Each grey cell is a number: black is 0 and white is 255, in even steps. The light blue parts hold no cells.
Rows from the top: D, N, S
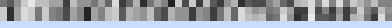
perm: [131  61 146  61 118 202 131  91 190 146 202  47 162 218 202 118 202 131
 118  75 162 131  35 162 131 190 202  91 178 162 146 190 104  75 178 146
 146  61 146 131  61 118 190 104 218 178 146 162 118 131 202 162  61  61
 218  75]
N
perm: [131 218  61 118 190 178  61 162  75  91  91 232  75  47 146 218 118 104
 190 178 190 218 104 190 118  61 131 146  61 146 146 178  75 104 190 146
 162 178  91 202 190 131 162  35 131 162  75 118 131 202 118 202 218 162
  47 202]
S
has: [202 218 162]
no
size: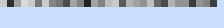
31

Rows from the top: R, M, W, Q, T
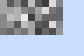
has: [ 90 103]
no
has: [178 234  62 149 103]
yes
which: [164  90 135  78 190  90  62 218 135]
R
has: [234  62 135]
no
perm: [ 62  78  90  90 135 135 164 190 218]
R
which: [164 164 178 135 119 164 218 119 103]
M

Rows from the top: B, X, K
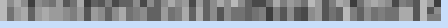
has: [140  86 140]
yes
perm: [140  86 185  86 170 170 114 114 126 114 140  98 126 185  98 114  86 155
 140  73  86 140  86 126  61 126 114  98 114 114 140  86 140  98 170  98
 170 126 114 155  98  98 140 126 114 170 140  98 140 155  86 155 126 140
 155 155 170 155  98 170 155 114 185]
X
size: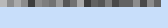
23

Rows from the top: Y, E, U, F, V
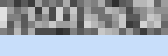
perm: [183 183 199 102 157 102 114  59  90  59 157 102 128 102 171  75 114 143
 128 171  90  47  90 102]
Y
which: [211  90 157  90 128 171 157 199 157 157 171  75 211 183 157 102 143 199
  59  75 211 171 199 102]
F
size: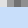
4

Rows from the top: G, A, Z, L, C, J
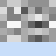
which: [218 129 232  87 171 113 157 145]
A
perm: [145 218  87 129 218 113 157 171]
J
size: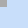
1

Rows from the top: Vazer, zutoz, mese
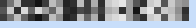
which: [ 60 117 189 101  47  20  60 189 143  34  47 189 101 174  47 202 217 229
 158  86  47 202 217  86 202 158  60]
mese
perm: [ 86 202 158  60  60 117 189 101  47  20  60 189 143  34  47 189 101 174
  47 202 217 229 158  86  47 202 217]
mese

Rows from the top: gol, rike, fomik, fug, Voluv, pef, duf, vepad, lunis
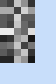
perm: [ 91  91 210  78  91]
fomik
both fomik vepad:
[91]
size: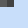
2
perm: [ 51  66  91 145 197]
gol

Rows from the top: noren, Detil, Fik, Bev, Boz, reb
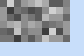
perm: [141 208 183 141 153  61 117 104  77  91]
Detil
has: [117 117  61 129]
yes
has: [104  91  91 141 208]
no
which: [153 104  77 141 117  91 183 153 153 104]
Fik

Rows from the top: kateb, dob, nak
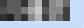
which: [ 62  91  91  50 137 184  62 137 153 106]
kateb

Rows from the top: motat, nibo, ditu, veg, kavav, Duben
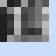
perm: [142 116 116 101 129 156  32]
Duben
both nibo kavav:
[47]
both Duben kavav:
[32]
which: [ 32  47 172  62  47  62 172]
kavav
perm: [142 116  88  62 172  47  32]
ditu
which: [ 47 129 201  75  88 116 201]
nibo
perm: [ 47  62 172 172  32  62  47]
kavav

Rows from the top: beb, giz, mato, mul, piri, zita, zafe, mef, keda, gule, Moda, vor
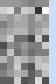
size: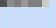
7
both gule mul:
[140]
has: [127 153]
yes
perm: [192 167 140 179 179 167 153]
piri
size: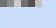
6
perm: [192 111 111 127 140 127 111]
mef

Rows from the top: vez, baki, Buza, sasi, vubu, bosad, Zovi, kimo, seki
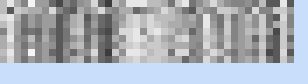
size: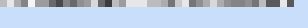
42
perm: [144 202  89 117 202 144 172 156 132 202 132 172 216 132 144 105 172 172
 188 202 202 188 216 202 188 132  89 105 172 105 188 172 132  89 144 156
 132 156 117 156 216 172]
seki
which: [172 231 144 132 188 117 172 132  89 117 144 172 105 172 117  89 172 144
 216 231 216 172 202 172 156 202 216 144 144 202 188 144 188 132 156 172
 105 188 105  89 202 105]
bosad
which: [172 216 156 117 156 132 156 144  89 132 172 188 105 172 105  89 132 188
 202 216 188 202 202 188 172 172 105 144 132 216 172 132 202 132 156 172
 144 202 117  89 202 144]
seki

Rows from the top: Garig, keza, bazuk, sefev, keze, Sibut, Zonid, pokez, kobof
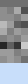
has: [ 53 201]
yes
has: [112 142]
no
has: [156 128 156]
no
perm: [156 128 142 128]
Sibut
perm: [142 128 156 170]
keze
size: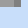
3

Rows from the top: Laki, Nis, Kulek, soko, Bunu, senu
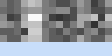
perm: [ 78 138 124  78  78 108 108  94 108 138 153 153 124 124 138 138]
Nis
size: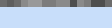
16
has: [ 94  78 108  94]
no
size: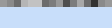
16

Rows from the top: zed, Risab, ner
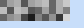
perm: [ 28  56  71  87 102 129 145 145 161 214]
ner
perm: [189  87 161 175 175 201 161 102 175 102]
zed
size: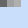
3
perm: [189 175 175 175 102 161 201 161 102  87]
zed
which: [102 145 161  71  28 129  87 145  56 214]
ner

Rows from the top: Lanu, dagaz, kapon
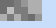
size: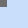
1
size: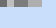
6
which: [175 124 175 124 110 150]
kapon
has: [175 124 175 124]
yes
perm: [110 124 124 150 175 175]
kapon
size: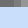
4
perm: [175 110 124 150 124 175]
kapon

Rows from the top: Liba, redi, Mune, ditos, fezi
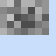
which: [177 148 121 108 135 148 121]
fezi
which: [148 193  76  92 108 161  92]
Mune
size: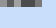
6
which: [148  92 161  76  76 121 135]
ditos

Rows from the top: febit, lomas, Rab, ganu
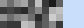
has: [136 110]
no
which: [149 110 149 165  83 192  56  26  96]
febit
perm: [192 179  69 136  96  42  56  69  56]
lomas

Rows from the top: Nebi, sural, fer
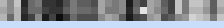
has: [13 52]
yes
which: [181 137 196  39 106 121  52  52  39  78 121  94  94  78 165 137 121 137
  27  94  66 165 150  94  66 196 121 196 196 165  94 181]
Nebi

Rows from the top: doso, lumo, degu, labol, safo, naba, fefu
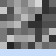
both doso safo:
[105]
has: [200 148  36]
no

